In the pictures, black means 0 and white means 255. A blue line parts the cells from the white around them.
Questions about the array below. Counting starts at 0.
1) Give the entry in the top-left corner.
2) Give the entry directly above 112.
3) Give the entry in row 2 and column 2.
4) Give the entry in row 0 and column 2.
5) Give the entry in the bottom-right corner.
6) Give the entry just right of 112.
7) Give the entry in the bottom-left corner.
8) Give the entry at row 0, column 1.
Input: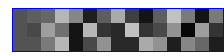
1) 83
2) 182
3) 122
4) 103
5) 30
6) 20
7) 83
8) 94

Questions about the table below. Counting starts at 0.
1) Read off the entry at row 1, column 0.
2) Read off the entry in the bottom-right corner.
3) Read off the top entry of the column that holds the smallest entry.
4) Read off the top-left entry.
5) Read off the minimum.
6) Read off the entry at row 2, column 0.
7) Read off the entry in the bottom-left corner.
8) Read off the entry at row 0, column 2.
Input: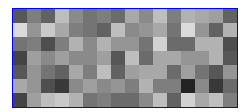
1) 219
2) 126
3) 178
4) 87
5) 35
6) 116
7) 68
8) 98

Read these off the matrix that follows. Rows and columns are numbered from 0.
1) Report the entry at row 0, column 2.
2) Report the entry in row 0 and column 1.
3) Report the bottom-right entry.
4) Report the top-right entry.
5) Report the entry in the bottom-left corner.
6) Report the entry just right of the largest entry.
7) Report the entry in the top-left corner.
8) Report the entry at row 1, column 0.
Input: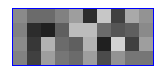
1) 107
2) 107
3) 118
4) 147
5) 129
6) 64
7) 138
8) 129

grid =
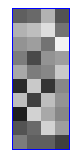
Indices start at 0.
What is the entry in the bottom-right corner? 64
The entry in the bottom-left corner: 124
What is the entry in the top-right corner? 83
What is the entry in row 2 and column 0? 147
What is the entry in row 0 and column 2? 178
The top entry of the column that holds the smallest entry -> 95
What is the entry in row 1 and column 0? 178
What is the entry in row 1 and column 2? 222
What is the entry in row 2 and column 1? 158
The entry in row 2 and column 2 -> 115
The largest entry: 242

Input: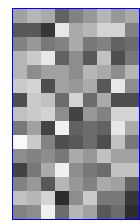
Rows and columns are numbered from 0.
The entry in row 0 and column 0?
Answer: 161
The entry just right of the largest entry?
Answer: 202
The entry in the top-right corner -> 170
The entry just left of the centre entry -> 141
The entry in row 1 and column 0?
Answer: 88
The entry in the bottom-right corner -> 45
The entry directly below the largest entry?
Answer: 141
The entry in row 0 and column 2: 170
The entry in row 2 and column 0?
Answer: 130
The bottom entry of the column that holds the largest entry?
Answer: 130
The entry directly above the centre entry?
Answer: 211
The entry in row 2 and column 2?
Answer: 120
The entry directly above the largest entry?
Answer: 120
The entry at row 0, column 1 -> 182
